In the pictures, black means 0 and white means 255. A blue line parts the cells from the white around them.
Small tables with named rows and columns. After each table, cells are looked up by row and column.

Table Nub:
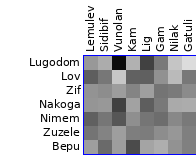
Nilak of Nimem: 136
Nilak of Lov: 186
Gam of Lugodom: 121
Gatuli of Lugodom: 220
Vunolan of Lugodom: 11
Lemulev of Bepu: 158

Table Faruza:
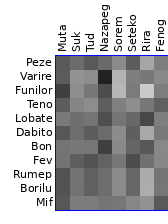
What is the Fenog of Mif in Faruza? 89
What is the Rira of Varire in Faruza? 120
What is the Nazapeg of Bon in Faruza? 63
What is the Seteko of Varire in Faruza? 126
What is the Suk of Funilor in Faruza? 142
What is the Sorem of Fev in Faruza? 119
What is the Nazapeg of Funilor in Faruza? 77
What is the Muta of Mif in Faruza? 87
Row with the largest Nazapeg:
Mif

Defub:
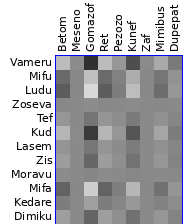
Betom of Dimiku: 158
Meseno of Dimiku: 138
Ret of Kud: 182
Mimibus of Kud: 165
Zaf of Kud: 138
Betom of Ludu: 92
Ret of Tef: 149
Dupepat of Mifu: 146
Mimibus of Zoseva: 136
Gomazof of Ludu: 216
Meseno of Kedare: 137
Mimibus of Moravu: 138
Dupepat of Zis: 131
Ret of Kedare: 125
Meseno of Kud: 139
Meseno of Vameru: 140
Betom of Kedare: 125

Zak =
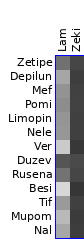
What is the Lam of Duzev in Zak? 85
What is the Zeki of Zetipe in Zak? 70
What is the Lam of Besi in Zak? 215
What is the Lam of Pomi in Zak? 141
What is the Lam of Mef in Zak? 147
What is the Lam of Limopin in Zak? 149
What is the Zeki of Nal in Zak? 61
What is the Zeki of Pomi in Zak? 66
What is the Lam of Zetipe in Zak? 113
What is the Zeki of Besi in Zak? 54
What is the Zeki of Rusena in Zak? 70
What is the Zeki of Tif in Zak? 64
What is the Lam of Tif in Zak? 154
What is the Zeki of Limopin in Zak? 64
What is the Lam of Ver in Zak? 202
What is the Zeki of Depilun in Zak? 62
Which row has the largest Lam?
Besi

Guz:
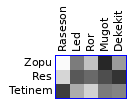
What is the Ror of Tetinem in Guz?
210
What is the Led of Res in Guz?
88
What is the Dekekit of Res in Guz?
51
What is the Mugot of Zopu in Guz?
39
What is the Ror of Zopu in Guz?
193
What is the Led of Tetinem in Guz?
172
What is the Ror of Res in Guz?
105
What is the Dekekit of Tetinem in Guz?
131
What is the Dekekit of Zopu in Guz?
155
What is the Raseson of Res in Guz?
214
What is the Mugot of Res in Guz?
78
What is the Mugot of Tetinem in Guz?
123
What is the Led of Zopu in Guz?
124
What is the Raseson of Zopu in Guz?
250

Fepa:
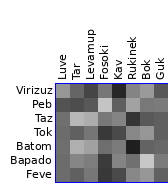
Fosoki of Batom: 110
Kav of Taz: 132
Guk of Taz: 95
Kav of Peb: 95
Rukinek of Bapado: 112
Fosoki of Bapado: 59
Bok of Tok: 150
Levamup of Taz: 173
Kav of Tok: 74
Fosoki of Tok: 57
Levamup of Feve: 119
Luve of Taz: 112
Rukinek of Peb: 162
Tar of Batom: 175
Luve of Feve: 108

